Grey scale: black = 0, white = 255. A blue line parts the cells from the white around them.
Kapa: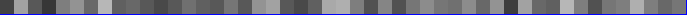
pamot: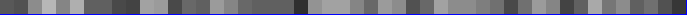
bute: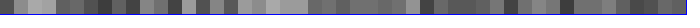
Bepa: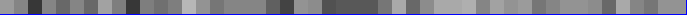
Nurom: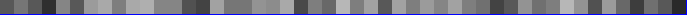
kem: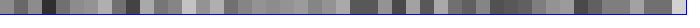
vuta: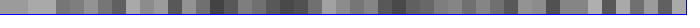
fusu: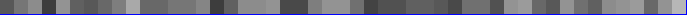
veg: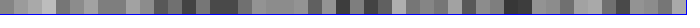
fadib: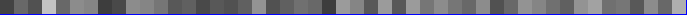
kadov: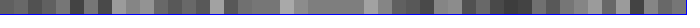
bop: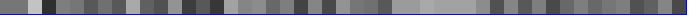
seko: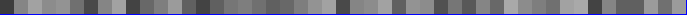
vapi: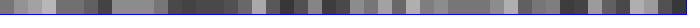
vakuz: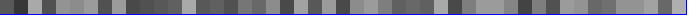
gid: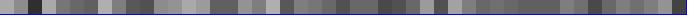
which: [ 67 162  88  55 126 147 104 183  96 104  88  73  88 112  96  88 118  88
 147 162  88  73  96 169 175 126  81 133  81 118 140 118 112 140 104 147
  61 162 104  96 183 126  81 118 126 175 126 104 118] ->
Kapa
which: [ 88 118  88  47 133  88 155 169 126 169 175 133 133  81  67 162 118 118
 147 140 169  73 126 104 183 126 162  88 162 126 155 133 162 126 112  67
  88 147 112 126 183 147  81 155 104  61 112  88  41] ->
Nurom
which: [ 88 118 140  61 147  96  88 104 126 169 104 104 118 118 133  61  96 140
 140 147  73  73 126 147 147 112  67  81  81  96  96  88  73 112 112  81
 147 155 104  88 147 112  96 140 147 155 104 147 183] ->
fusu
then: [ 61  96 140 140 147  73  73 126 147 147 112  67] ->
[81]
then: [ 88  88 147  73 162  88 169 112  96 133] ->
[81]
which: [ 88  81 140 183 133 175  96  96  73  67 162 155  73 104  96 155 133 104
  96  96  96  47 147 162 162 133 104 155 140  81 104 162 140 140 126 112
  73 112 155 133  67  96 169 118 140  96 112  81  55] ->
pamot
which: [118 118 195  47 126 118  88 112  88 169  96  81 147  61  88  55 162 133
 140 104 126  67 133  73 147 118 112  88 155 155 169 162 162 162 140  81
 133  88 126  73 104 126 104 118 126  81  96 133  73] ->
bop

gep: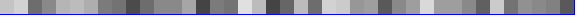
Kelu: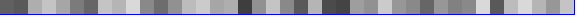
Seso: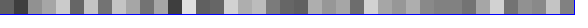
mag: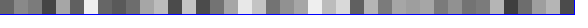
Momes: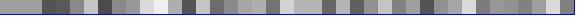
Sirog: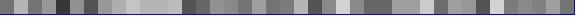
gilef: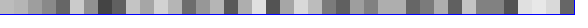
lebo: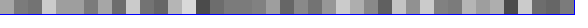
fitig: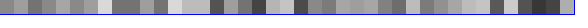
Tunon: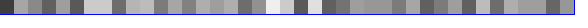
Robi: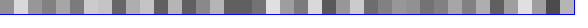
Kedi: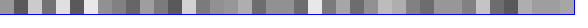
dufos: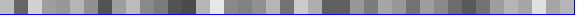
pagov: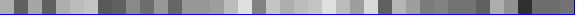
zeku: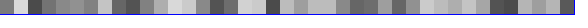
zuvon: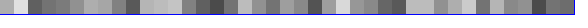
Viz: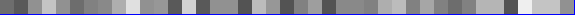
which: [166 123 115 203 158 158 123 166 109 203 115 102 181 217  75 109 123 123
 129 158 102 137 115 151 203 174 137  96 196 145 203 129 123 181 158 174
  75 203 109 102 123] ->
lebo
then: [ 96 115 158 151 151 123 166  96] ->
[123]
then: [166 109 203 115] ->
[102]

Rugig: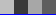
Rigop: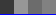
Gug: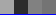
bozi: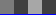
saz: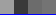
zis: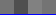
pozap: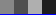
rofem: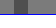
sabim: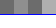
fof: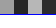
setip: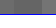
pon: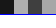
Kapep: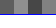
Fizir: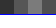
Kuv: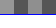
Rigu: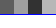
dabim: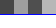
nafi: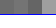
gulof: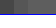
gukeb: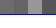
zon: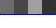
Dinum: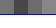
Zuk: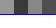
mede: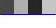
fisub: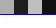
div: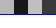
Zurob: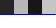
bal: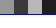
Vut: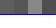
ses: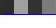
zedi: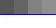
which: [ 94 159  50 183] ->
Rigu
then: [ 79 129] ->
[116]

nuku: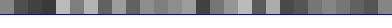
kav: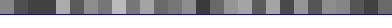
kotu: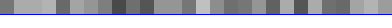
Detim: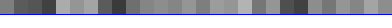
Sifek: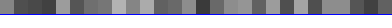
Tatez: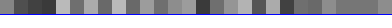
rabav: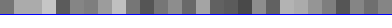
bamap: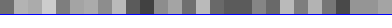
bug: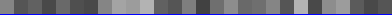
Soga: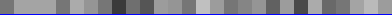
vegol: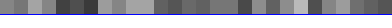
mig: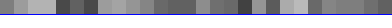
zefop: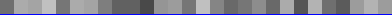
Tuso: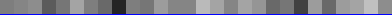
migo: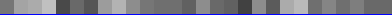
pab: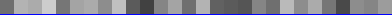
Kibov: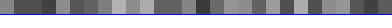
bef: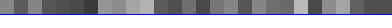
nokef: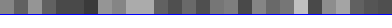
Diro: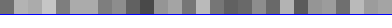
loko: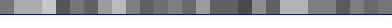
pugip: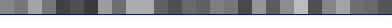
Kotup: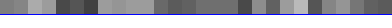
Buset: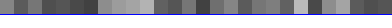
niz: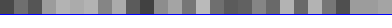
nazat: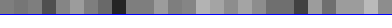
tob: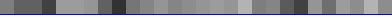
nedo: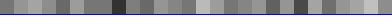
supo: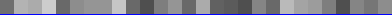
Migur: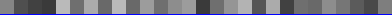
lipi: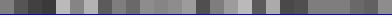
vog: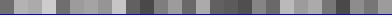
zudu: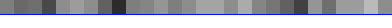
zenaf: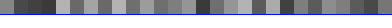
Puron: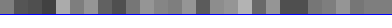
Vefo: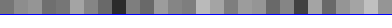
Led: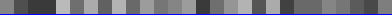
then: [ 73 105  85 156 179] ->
[141]
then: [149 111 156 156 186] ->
[141]
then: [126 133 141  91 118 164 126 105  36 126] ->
[118]
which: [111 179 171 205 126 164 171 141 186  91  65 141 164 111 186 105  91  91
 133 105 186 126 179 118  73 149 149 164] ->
bamap
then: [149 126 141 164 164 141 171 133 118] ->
[97]
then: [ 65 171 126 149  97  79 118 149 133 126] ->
[149]
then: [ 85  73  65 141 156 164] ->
[179]

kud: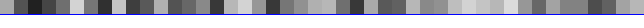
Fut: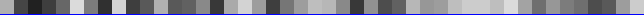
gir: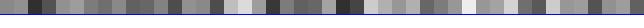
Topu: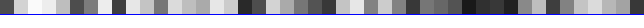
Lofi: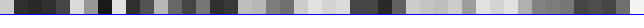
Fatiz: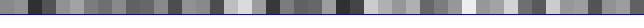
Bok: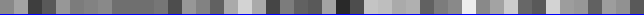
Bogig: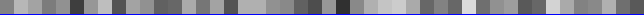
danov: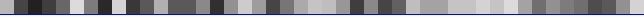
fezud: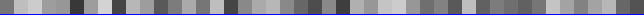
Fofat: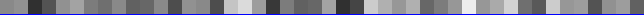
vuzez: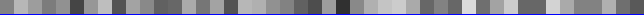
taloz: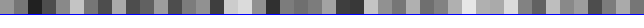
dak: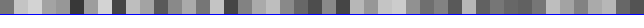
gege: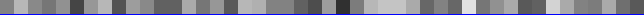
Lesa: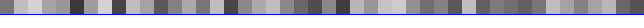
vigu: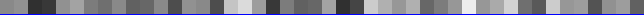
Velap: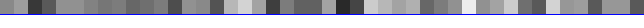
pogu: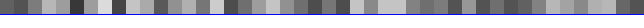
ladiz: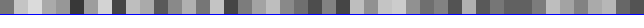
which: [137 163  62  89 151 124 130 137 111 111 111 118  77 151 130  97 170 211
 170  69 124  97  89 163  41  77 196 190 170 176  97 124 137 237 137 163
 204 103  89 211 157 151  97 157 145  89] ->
Bok
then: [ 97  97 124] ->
[190]
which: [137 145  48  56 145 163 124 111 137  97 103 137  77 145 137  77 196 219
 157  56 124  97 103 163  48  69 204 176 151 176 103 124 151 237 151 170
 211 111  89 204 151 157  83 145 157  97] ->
vigu
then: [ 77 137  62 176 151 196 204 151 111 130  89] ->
[190]
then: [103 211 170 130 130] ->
[176]

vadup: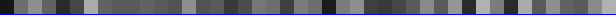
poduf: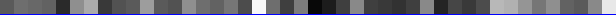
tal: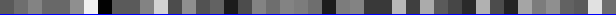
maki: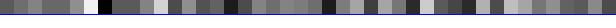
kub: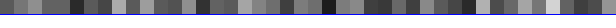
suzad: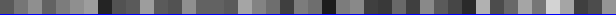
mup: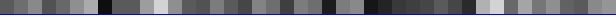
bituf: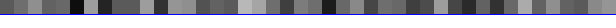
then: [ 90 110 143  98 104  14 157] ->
[36]
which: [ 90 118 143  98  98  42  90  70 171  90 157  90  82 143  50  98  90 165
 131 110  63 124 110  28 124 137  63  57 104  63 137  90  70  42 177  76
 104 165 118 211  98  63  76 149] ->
kub
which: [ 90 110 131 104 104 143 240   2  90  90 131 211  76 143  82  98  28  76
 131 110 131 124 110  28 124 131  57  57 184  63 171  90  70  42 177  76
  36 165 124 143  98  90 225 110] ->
tal
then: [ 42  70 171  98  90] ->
[90]

